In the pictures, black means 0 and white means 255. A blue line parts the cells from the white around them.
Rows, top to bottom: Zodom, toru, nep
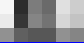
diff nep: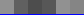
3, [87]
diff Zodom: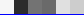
3, [124]
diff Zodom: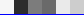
5, [224]
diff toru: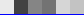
2, [54]
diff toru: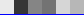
6, [195]

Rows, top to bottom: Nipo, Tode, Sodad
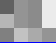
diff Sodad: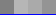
2, [194]
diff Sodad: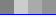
2, [194]
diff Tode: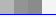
4, [235]
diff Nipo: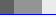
3, [139]
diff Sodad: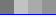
1, [128]

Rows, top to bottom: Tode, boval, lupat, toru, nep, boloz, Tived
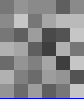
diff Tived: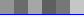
3, [157]
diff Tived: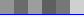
6, [198]
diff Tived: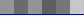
3, [157]
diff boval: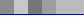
4, [166]

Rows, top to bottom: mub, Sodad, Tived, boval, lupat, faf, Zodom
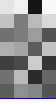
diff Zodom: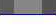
2, [143]
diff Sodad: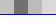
2, [124]
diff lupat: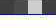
4, [53]
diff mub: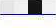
4, [248]

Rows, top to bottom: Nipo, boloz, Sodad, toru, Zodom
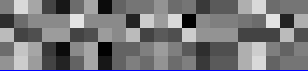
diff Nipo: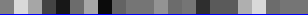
15, [57]
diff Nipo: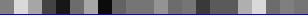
21, [117]
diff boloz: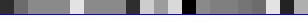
10, [35]
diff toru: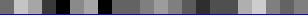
5, [11]
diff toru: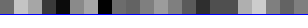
9, [99]
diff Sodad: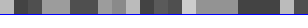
6, [67]

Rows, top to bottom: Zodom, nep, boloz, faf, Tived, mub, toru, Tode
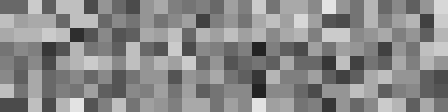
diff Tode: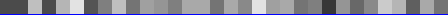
17, [160]
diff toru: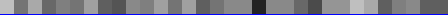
32, [84]
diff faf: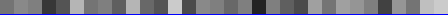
10, [191]

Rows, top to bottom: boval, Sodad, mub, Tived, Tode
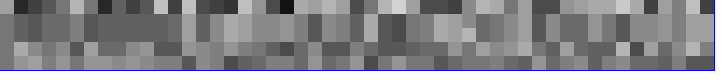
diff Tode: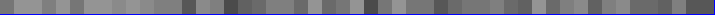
3, [159]
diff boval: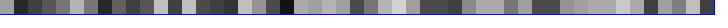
35, [180]
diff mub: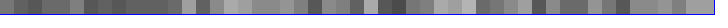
9, [97]

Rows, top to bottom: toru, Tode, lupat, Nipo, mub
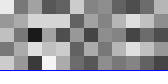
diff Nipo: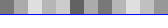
4, [192]
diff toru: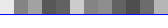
2, [120]
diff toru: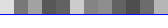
1, [234]
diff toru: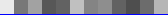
6, [204]
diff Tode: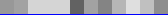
2, [171]
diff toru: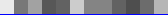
8, [142]

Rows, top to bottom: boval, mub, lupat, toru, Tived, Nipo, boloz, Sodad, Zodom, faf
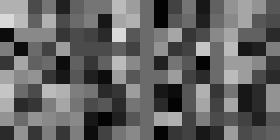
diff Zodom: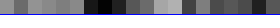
18, [66]
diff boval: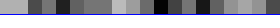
20, [87]
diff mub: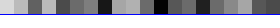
4, [177]

